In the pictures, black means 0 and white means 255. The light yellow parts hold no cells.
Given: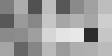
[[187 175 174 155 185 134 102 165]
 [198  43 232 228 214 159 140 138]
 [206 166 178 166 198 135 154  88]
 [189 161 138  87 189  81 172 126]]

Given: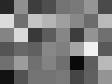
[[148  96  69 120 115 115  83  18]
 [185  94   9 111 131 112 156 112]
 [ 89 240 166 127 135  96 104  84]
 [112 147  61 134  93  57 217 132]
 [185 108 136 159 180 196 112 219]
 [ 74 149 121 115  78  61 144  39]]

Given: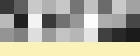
[[ 27  40  64 228 182 195 154 222 128 148]
 [ 71 165 173 253 151 113  58 243  32 186]
 [162 201 107 193 117 199 177 201  95  56]]

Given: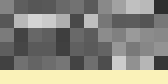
[[ 54 182 145 204  77 111  67 118 109 100 113  65]
 [147 135 121 151 100  90  96  64  90  90  70  94]
 [136 140 154 128 140  92 105  62  95 103  67 123]
 [119  84  92  91 119 191  73 175 203 212 184  87]
 [ 46 185 192 162 137  90 114 105  88  86  94 132]]

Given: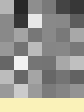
[[147 132 123 154 203 153]
 [ 98 116 103 165 103 188]
 [192 168 116 117 241 102]
 [121 135 134 187 115 152]
 [168 121 137 119 164 137]
 [ 93 136 137 232  53 137]
 [ 55  68 121 142  39 182]]

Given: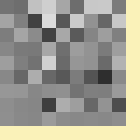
[[141 136 138 136 139 154 135 137 143]
 [ 77 147 103 158 173  62 134 136 142]
 [154 126 127 115 144 142 135 150 151]
 [137  46  84 124  88 104 173 103 136]
 [178 106 146 150 106 209 114 127 158]
 [158 123 147 157 111 167 121 122 135]
 [128 158 133  90 168  66 139 165 125]
 [199 102 146 202  87 219  65 128 164]
 [123 201 200 109 166 207 193 110 115]]
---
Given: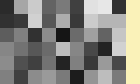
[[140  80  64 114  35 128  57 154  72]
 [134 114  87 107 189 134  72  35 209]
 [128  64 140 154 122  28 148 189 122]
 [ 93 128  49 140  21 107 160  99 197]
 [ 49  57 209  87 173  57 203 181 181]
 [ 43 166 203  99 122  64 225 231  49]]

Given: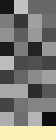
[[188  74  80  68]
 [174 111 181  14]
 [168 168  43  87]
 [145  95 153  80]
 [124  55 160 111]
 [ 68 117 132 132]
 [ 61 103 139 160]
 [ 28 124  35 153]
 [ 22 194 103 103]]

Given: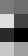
[[222  67]
 [200 159]
 [123 109]
 [ 41   1]]

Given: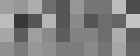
[[188  56  85 182  85 138  85 109 101 196]
 [167  93 159 138  93 130 130 109 174  93]
 [159 151 174 109  85 151 117 117 188  77]
 [144 124 151 144 124 124 138 117 167 101]]

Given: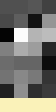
[[128 172 157  39]
 [115 136 121  52]
 [108 101 101  12]
 [ 80  80  86  65]
 [ 73  94  18 149]
 [ 32 143  46  59]
 [  4 252 180 188]]

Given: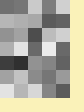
[[227 182 215 133  91]
 [182 175 168  91  98]
 [175 227 105 235 105]
 [162 194 139 118 154]
 [146 162  77 188 208]
 [112 118 202 125 208]
 [ 61  48 146 133  98]]
